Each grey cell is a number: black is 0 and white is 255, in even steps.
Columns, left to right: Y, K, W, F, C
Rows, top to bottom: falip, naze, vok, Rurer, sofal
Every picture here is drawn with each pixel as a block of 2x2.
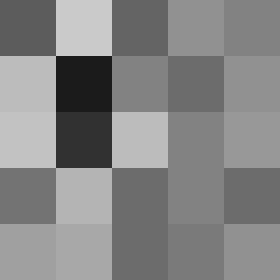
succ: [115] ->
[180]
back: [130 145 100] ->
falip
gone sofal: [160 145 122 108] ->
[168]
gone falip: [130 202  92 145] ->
[100]
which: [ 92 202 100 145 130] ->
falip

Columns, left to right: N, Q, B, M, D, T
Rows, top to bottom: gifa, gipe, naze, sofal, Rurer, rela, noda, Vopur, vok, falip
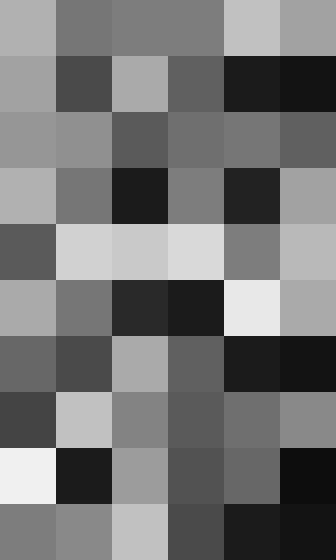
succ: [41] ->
[27]
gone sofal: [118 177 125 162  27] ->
[34]
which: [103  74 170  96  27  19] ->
noda
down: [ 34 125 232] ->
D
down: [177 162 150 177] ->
N
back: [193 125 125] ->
gifa

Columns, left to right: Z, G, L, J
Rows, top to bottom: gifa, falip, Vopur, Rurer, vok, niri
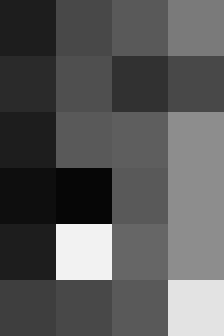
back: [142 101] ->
vok
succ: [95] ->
[142]
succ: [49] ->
[72]
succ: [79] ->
[49]
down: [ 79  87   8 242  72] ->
G
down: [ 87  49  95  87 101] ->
L

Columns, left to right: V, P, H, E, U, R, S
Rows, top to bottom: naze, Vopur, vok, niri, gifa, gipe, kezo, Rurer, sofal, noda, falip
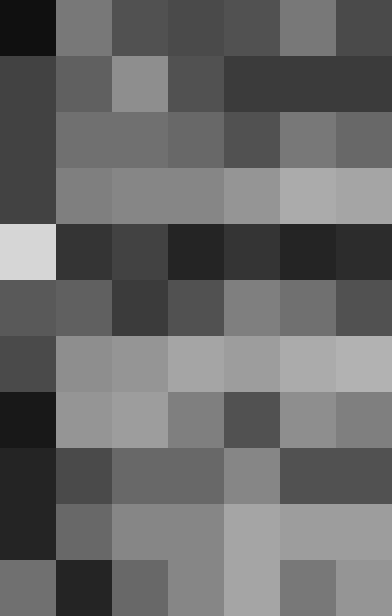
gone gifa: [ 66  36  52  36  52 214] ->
[44]
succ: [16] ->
[120]
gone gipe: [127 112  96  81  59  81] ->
[89]

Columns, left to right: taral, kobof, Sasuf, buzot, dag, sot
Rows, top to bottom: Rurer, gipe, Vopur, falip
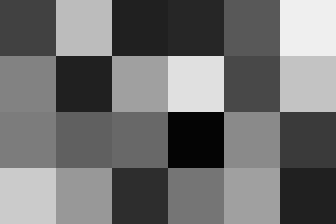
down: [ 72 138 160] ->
dag
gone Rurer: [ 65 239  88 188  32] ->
[38]
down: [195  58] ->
sot
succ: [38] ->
[88]

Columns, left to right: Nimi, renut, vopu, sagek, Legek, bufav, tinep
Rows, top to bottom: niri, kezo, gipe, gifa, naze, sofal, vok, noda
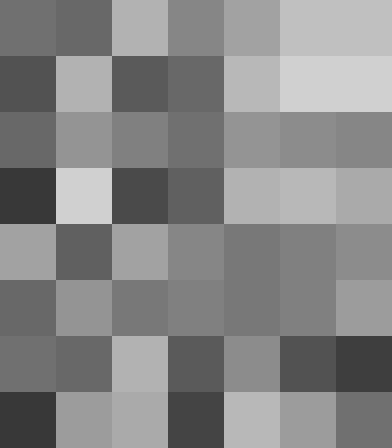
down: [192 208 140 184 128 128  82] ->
bufav
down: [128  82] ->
bufav

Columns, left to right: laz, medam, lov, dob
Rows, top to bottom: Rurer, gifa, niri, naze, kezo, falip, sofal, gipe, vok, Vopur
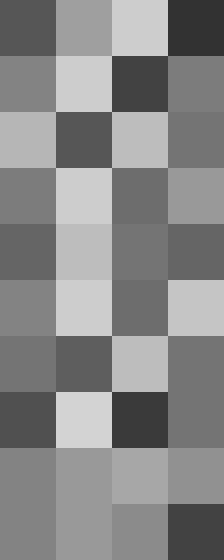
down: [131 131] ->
laz
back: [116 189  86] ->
niri
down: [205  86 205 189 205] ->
medam
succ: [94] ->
[189]
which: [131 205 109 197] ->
falip

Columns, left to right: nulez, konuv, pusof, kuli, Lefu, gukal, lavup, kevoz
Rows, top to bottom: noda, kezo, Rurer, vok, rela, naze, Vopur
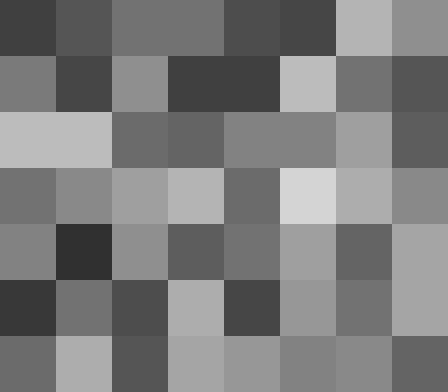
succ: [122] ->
[70]
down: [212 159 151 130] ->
gukal
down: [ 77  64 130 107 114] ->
Lefu

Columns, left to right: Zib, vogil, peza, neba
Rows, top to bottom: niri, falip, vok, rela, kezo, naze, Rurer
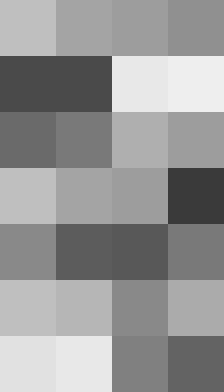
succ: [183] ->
[136]
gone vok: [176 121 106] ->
[158]
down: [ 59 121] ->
neba
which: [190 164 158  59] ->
rela

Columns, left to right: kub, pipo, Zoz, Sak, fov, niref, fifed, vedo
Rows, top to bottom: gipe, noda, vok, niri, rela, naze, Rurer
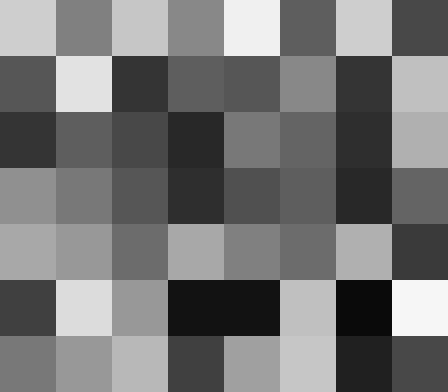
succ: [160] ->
[198]
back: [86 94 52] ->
noda
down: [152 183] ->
Zoz
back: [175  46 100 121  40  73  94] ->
vok
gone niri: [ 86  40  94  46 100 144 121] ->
[80]

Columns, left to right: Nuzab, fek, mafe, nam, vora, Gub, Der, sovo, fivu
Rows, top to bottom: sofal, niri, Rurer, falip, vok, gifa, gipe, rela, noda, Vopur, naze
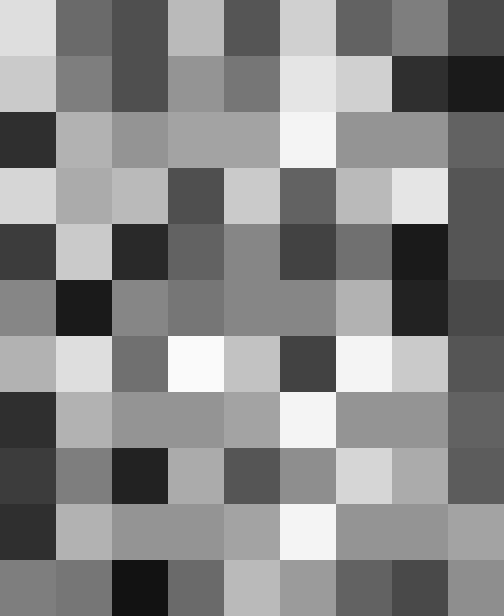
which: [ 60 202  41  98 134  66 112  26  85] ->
vok
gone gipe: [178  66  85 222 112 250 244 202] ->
[194]
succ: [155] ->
[98]

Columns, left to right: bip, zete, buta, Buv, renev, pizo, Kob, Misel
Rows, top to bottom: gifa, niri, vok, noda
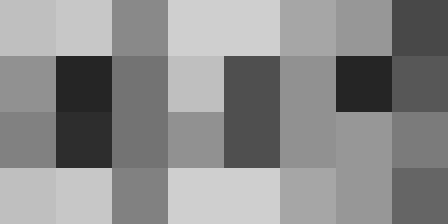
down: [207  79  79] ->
renev
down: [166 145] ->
pizo
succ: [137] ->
[207]
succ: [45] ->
[115]
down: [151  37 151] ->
Kob
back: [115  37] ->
niri
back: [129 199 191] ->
noda

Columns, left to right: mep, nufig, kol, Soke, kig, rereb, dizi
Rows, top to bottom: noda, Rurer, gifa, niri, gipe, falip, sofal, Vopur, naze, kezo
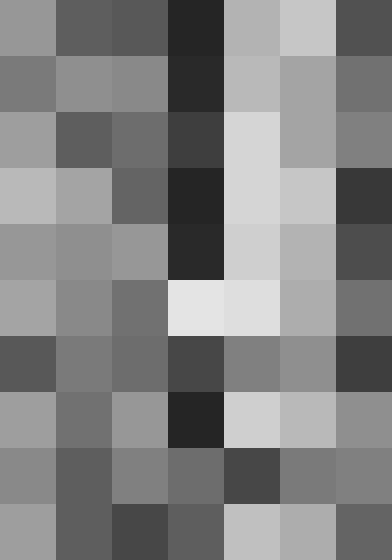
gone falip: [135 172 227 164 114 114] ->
[221]
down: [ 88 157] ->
mep

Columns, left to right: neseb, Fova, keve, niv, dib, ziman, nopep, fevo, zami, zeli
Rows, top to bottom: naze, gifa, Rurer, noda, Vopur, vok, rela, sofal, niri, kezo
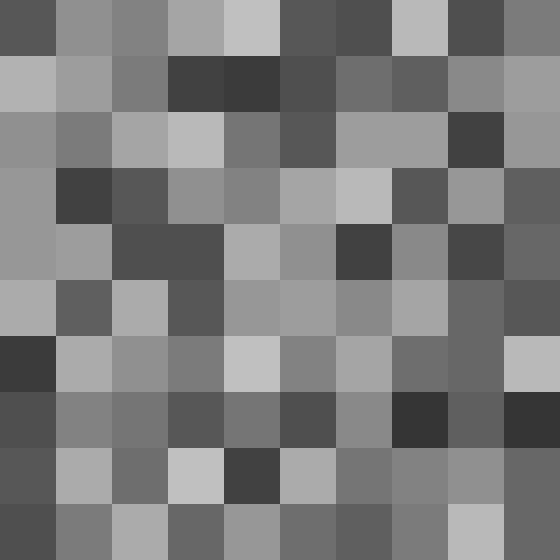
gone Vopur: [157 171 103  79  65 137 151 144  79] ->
[71]
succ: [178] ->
[157]
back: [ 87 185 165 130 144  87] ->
noda
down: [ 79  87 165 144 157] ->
ziman

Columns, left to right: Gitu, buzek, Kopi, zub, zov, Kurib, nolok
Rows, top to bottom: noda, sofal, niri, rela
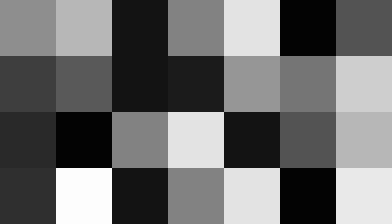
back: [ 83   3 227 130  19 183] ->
noda
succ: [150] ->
[117]
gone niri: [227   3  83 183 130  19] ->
[41]
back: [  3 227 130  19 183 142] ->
noda

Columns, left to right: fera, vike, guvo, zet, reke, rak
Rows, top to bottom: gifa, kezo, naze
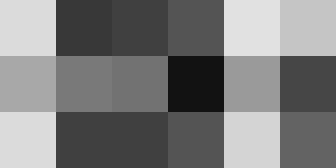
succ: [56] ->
[64]
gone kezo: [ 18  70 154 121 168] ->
[114]

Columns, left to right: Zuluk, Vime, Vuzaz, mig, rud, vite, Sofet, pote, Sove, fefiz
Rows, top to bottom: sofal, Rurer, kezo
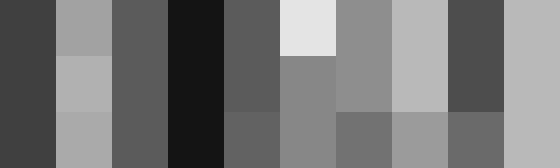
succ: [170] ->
[91]
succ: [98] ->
[135]
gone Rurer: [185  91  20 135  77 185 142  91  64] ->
[177]
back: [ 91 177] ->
Rurer
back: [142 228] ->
sofal

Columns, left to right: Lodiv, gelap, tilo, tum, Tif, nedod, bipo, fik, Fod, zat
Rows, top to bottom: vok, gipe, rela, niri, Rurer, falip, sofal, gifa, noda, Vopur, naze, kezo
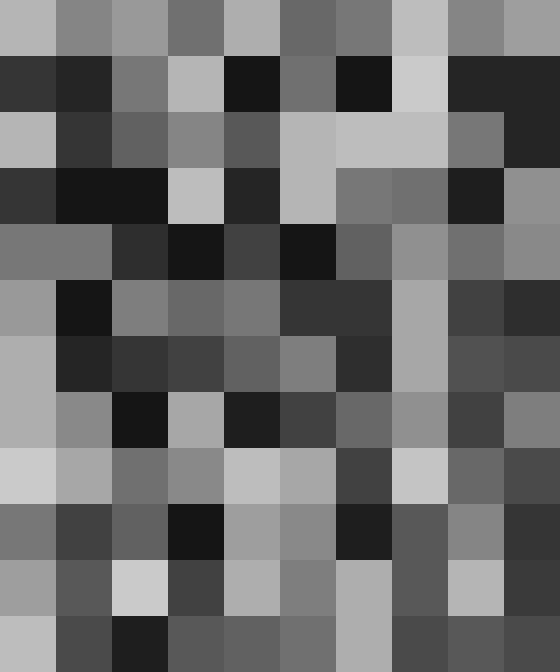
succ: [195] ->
[104]
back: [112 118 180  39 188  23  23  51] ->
niri
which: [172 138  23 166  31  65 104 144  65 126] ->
gifa
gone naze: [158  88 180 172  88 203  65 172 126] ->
[59]
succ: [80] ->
[73]
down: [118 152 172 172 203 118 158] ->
Lodiv

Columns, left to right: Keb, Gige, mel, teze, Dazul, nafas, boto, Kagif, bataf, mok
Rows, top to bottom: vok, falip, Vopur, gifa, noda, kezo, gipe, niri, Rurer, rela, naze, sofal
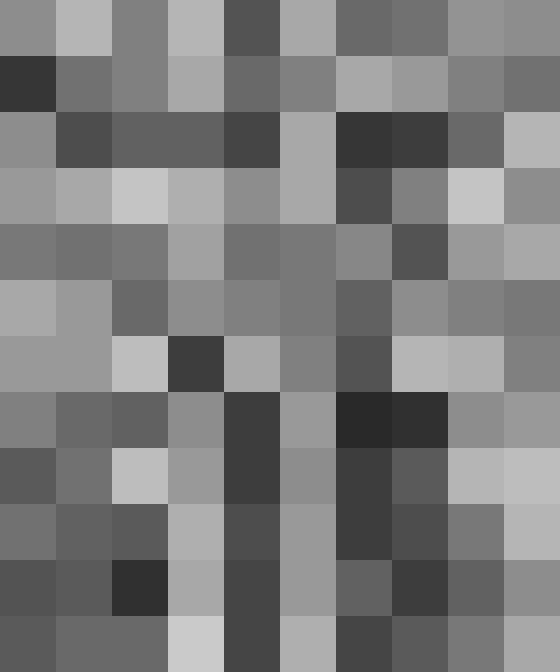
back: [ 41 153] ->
niri
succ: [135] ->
[83]
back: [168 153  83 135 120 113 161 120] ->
noda
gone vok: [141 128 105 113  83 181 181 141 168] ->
[147]
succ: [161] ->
[113]

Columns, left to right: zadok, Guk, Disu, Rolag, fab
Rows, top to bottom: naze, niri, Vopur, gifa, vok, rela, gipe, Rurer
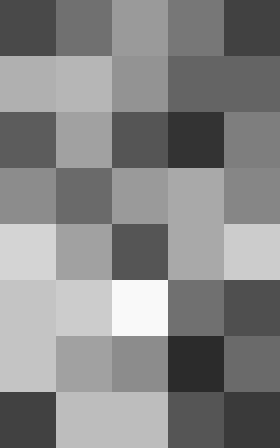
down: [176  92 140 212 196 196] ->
zadok
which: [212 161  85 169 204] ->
vok
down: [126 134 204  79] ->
fab
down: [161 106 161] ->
Guk
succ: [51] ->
[126]
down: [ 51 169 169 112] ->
Rolag

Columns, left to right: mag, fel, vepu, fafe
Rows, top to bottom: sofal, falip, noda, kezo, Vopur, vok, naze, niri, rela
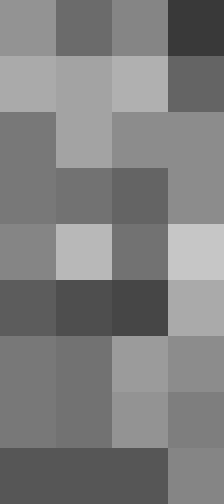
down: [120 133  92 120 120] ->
mag
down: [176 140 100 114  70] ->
vepu
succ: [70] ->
[170]
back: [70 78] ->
vok
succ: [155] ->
[140]

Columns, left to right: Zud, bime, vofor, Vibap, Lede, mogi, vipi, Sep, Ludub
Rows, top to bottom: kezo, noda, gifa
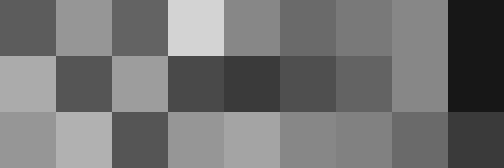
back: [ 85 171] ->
noda
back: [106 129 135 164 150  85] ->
gifa
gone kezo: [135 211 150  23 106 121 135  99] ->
[92]
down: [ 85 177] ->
bime
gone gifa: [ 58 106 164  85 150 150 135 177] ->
[129]
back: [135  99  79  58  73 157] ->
noda

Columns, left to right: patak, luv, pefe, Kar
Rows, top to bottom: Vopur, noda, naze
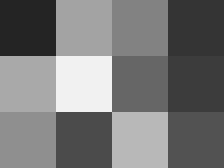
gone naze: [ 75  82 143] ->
[184]
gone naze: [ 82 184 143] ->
[75]
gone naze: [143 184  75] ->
[82]

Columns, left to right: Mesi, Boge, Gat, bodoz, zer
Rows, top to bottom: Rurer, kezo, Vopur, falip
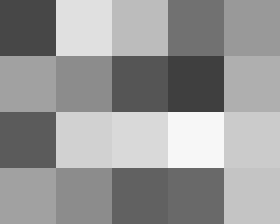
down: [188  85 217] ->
Gat
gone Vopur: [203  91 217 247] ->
[209]
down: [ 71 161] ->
Mesi

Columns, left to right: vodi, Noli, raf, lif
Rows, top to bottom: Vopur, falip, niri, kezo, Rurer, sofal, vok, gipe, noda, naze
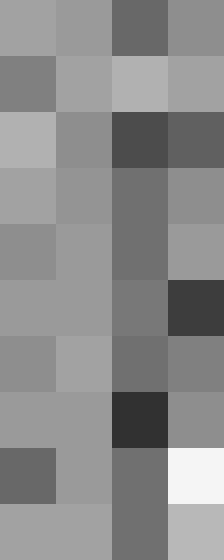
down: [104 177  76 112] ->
raf
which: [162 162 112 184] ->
naze
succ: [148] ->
[112]
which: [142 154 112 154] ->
Rurer

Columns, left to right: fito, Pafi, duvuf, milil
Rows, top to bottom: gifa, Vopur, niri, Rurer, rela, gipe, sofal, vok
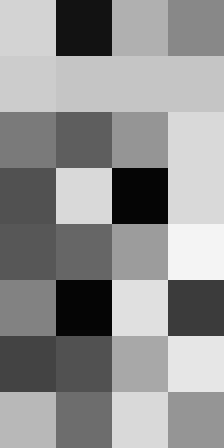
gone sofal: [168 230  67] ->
[81]
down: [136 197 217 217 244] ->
milil
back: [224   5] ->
gipe
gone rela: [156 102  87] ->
[244]
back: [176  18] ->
gifa
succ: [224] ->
[59]

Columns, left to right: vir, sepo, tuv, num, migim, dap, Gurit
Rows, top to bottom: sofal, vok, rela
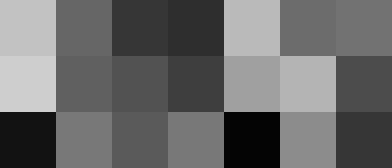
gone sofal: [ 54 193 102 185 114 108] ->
[47]
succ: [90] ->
[121]
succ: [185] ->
[108]

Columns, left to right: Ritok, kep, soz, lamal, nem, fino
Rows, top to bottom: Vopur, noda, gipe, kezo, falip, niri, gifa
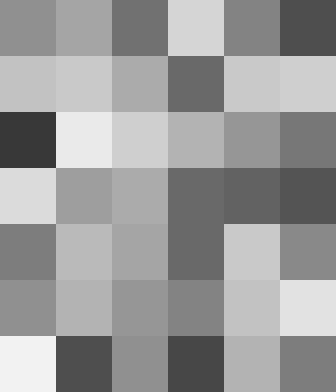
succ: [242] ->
[78]
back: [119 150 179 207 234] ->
gipe

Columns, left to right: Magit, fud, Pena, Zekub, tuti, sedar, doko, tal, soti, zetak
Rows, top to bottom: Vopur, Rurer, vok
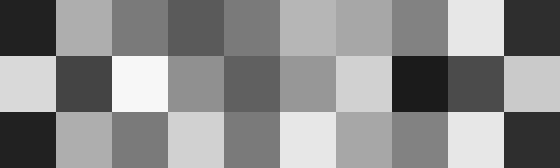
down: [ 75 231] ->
soti
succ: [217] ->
[68]

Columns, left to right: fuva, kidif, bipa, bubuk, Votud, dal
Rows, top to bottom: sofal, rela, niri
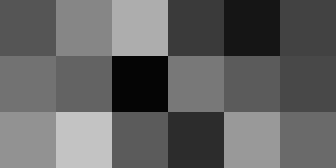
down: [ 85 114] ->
fuva
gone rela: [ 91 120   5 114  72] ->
[99]
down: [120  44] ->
bubuk
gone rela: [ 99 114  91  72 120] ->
[5]

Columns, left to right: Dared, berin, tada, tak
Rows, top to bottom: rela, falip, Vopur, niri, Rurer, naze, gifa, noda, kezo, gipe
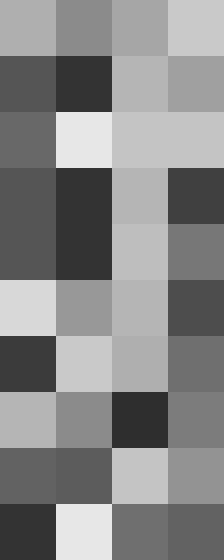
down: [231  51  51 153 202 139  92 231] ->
berin
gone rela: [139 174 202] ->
[166]
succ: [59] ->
[202]
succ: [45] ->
[125]
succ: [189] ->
[118]
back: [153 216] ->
naze
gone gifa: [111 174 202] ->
[59]

